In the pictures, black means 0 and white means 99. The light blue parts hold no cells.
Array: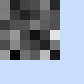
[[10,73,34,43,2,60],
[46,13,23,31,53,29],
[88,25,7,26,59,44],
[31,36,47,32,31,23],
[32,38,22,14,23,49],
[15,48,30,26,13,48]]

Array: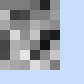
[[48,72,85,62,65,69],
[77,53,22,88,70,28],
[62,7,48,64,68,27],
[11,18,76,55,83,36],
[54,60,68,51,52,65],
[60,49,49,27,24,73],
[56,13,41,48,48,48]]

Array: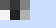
[[68,13,95],
[51,21,34]]

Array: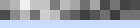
[[44,44,24,43,33,25,37,46,73,80,44,71,53,29],
[29,26,45,29,64,44,65,73,48,76,76,93,71,62]]

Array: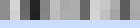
[[65,36,64,75,82,40,67,67,73,52,13,41,81,55],
[66,36,67,77,81,40,67,66,74,51,14,40,83,55]]

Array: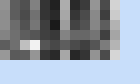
[[83,29,57,20,15,65,16,21,58,36,35,59],
[70,48,33,25,29,36,28,33,94,74,43,36],
[64,25,45,40,40,51,22,25,33,36,43,51],
[69,36,52,32,26,61,10,24,46,32,42,55],
[79,24,53,29,21,65,16,20,44,29,36,55],
[82,29,58,23,16,67,13,20,50,31,36,57]]

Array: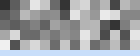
[[82,42,73,53,42,83,43,77,42,69,84,72,32,93],
[89,32,78,29,71,89,52,57,47,55,41,42,84,65],
[72,49,20,34,71,70,50,55,63,38,50,43,36,42],
[52,52,85,91,59,70,88,31,55,54,62,72,42,33],
[62,72,27,71,56,83,77,20,41,77,89,57,36,18]]

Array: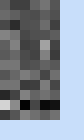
[[44,36,43,50,33,23],
[7,4,27,1,54,82],
[37,44,39,50,26,15],
[27,48,24,23,45,45],
[43,27,42,48,40,33],
[34,38,32,30,46,46],
[23,50,26,29,40,35],
[26,63,27,25,50,37],
[36,32,31,28,45,51],
[25,42,32,31,17,28],
[31,36,30,31,37,41],
[33,45,38,25,25,37]]
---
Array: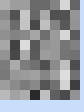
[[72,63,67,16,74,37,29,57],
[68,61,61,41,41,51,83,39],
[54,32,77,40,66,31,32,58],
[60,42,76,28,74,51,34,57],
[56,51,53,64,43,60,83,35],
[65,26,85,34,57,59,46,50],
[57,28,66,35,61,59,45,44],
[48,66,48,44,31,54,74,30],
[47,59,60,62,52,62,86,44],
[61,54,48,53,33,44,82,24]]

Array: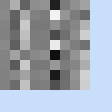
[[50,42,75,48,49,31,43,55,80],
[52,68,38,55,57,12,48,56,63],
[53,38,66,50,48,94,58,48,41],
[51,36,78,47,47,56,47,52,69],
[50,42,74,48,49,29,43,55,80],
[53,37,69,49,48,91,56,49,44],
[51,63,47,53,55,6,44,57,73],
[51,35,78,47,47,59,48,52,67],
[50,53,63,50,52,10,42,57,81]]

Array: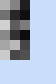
[[79,28,31],
[69,51,12],
[44,15,6],
[81,36,48],
[53,19,5],
[64,72,27]]

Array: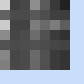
[[49,28,29,40,31,23,20],
[81,25,28,55,35,22,13],
[38,29,29,34,30,25,24],
[79,26,26,48,41,48,36],
[54,27,29,42,31,23,19],
[32,29,30,31,29,27,26],
[52,27,29,41,31,23,20]]

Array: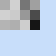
[[70,68,80,8],
[67,81,46,62],
[81,79,59,29]]

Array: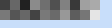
[[47,33,40,26,47,41,59,36,46,89],
[25,40,13,54,43,31,50,22,62,66]]
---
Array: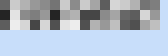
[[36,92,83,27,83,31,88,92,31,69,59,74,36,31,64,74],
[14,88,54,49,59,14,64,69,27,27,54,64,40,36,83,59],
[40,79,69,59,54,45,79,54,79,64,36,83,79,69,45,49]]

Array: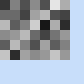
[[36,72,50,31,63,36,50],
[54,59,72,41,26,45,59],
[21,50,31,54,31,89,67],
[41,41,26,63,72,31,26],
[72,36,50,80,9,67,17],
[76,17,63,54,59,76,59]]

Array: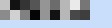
[[54,81,50,2,58,7,71,28,24],
[76,7,20,33,58,42,71,91,46]]

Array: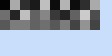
[[1,66,18,10,74,5,70,5,18,66],
[34,48,48,38,43,34,48,26,57,26],
[43,14,74,38,52,22,14,38,79,30]]

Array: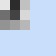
[[57,62,71],
[43,26,84],
[89,17,75]]

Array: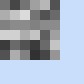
[[81,81,67,76,37,62],
[67,76,85,45,32,41],
[32,67,50,19,27,58],
[50,54,54,50,54,54],
[23,41,32,23,41,76],
[45,27,45,62,71,32]]
